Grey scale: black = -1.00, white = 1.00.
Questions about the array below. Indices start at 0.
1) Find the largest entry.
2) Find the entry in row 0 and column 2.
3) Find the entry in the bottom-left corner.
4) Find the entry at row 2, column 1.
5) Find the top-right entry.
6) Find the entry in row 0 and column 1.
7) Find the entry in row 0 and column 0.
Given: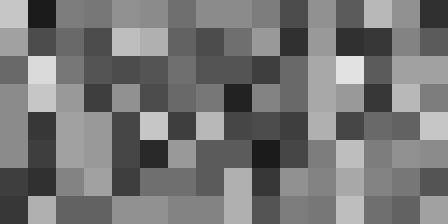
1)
0.77
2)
-0.02
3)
-0.57
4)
0.71
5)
-0.62
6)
-0.79
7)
0.55

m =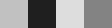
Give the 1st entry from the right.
0.03
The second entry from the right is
0.73

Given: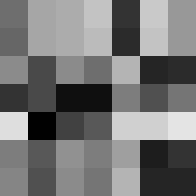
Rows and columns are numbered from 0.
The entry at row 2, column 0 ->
0.09
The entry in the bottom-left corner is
0.04
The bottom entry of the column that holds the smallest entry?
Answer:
-0.37
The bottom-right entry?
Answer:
-0.71
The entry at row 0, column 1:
0.30
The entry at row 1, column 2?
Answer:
0.35
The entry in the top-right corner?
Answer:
0.19
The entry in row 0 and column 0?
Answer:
-0.14
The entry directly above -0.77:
0.63
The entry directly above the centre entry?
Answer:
-0.14
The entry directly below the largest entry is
-0.60
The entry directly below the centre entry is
-0.31
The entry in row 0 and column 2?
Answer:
0.35
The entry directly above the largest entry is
-0.08

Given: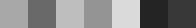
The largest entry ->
0.71
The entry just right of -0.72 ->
-0.56
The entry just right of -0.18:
0.49

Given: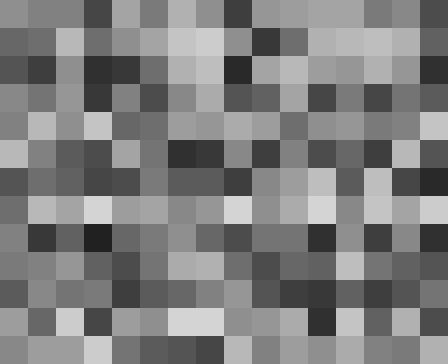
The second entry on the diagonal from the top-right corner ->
0.39
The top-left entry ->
0.12
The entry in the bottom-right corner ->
0.39
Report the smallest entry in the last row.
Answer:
-0.45
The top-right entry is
-0.40
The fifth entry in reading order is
0.29
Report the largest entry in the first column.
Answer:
0.44
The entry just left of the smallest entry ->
-0.24
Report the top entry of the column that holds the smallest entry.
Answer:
-0.45
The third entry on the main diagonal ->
0.12
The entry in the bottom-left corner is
0.07
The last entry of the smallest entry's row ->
-0.62
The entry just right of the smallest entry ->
-0.19
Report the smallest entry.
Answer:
-0.74
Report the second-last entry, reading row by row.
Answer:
-0.04
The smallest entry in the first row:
-0.51
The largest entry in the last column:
0.60
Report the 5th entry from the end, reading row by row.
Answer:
0.12
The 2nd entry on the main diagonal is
-0.14
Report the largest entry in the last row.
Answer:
0.60
